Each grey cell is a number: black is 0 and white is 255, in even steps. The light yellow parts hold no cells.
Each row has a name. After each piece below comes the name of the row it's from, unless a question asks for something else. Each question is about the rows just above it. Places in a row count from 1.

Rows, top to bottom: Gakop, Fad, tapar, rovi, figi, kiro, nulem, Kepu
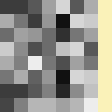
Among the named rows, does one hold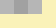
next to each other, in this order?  yes
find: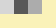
Gakop
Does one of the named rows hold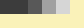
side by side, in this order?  yes
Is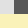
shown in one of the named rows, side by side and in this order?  no
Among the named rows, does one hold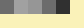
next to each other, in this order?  yes
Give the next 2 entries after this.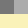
[ 97 150]

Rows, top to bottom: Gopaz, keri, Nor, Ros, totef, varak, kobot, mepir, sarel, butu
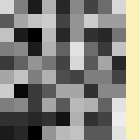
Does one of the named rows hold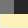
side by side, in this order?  no
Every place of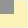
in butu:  4
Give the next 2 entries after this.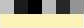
[49 39]
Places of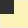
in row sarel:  1 2 4 7
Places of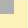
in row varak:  4
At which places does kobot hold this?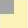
5 6
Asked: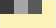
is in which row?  mepir

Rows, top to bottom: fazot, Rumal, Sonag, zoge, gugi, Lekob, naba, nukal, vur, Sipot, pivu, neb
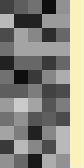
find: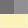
vur
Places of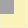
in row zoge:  2 3 4 5
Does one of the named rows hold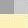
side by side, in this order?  no
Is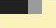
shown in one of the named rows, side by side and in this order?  yes
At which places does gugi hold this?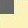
2 3 5
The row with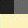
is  gugi

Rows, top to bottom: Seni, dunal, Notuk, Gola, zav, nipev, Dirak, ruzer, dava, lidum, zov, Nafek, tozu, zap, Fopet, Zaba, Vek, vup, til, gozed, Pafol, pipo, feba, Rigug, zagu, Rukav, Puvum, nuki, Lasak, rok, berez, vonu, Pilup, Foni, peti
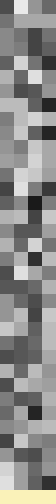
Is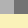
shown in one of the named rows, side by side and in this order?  no
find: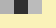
til

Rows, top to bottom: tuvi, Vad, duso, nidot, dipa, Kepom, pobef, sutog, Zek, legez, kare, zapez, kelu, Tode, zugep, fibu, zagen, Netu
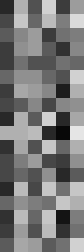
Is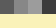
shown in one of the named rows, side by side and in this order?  yes
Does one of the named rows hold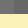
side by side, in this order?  yes
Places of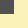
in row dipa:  3 4
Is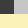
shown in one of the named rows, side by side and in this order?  no

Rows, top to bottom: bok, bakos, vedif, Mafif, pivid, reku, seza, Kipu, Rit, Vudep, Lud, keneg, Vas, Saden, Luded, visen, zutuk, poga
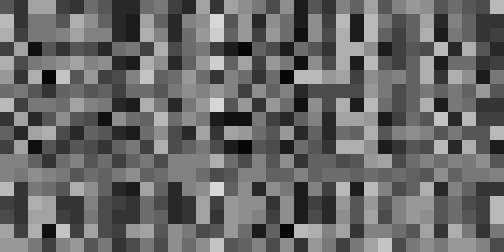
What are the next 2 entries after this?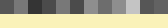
[130  75]
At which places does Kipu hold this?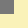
3 4 8 12 14 33
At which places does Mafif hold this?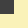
1 11 16 29
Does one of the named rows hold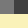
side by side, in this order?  yes

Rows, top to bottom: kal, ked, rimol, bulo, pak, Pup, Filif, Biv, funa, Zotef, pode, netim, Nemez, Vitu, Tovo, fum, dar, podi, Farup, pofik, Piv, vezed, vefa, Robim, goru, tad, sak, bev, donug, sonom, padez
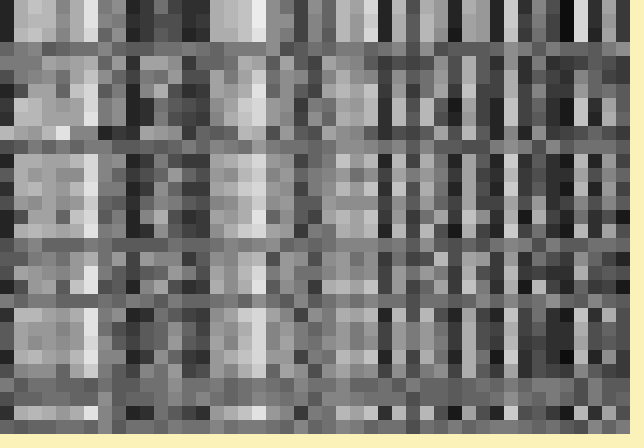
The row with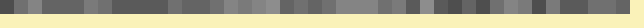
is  podi
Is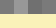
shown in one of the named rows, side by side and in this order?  no
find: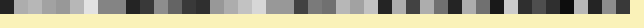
tad
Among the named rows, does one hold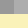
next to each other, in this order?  yes
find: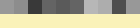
Zotef

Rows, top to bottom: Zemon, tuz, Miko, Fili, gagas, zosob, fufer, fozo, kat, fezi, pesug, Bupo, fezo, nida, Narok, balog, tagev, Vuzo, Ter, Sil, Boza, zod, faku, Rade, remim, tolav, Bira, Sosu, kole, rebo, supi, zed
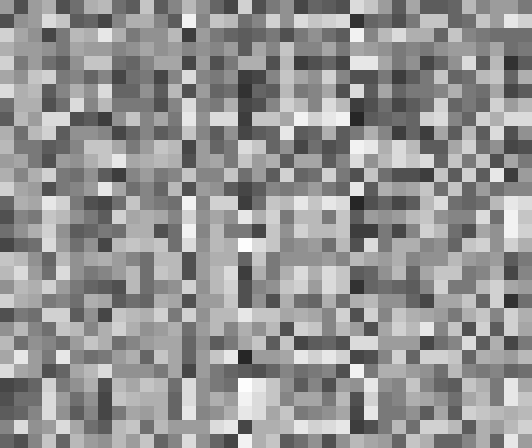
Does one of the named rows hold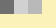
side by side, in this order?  no
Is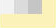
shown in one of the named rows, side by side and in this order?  yes
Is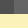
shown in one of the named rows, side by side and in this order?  yes
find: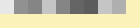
Sosu
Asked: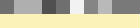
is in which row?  tagev

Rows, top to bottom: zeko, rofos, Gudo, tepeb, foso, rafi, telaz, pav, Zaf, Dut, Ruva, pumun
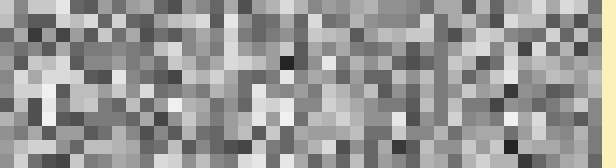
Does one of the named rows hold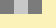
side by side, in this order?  no
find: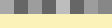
pumun
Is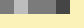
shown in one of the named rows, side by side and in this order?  yes
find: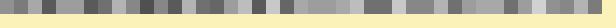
Dut
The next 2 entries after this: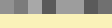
[179 135]
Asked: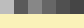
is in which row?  Ruva
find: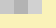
rafi

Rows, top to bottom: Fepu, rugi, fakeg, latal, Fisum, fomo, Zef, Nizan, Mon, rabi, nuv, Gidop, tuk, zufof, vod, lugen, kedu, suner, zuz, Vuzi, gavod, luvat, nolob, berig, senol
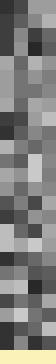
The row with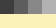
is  rugi
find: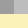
Mon
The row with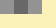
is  zufof

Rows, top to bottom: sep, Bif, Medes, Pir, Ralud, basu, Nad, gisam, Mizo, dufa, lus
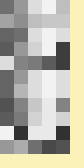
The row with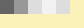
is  basu
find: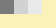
Mizo
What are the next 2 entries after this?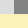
[122  91]
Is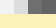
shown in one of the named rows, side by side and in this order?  no
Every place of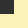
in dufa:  2 5
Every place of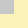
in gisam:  3

